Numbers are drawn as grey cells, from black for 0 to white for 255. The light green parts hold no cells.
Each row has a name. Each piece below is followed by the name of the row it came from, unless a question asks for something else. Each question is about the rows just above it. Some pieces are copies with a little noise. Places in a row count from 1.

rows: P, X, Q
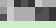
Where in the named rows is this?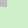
P, 2
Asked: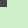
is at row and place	X, 6
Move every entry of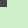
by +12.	[82]
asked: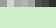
X
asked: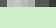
Q
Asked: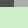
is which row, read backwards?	Q
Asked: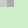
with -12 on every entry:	[191 161]

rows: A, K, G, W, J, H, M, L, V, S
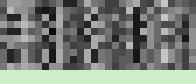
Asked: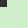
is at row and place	W, 7
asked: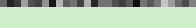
L
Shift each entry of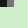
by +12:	[ 35 130]
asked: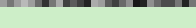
W
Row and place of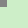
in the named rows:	K, 25

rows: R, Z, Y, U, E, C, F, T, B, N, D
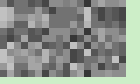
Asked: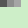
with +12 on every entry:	[ 97 153 177]
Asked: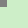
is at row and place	R, 10
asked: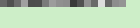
C
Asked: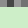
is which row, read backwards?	D
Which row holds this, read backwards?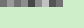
F
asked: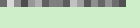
F

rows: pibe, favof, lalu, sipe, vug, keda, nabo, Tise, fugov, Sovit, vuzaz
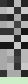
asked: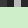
pibe
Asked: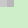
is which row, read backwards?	favof
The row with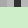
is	Tise
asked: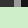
vug

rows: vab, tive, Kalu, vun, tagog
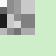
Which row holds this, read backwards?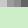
tive
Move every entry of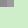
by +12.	[153 168]
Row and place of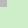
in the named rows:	tagog, 1
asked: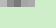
tagog
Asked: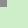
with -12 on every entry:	[129]

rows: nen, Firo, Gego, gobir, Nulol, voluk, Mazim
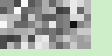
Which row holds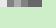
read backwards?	gobir
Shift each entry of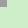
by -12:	[146]
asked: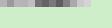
Nulol
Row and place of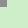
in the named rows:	Mazim, 10

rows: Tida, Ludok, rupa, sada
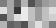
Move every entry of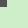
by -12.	[70]
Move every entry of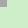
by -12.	[155]
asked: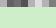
sada
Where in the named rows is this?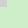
rupa, 8

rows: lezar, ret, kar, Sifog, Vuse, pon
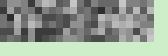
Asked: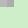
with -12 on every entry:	[173 161]
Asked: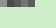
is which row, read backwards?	Sifog

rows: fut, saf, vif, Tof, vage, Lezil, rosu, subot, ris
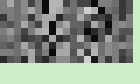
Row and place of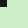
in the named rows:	ris, 14
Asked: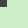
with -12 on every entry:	[56]
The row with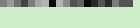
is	vage
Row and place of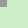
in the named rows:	vage, 2

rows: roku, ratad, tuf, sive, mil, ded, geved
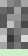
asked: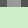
tuf
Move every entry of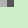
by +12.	[190 100]
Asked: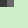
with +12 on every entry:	[ 69 116]
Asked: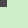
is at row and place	sive, 4
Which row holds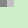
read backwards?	sive

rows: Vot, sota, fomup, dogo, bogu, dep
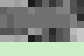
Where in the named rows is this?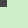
sota, 12
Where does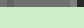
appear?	fomup
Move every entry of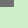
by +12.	[125 125]

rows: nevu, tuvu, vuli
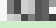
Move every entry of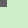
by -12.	[85]
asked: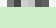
tuvu
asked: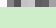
nevu
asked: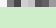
nevu
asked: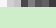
vuli

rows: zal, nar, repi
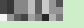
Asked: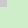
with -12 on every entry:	[190]
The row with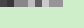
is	nar

